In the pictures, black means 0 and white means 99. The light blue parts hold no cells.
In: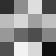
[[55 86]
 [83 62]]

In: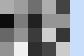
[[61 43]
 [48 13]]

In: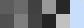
[[41 25]
 [49 26]]

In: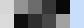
[[57 42]
 [ 6 18]]

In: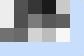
[[32 21]
 [31 48]]

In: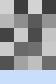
[[24 82]
 [55 35]]

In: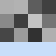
[[69 36]
 [24 76]]

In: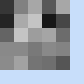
[[50 65]
 [66 76]]
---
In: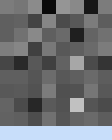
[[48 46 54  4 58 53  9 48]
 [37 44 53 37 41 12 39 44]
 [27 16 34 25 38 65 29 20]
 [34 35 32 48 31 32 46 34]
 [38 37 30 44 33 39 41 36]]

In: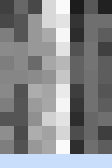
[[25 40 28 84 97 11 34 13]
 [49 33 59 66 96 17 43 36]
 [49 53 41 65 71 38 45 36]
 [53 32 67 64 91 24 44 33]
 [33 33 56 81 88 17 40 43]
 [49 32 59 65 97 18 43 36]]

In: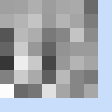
[[62 63 68 61 65 66 41]
 [33 72 67 47 52 76 54]
 [21 92 78 27 59 70 64]
 [98 41 46 87 64 52 65]]

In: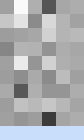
[[62 97 68 33 65 67]
 [61 63 65 81 70 72]
 [62 91 58 81 68 66]
 [66 34 68 58 58 67]
 [62 58 61 23 64 67]]

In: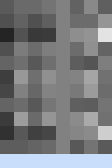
[[35 41 41 45 50 38 53 37]
 [14 32 22 23 50 55 57 88]
 [39 43 34 43 50 36 33 49]
 [27 50 40 51 50 47 60 42]
 [23 61 41 58 50 54 66 44]
 [36 36 39 41 50 34 45 35]]

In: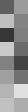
[[37 60]
 [21 49]
 [50 26]
 [70 87]]
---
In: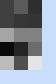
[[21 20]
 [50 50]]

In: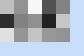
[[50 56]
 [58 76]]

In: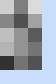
[[31 63]
 [57 35]]

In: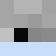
[[63 60]
 [ 3 52]]

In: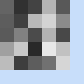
[[25 72]
 [50 29]]

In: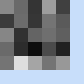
[[42 21]
 [19 39]]
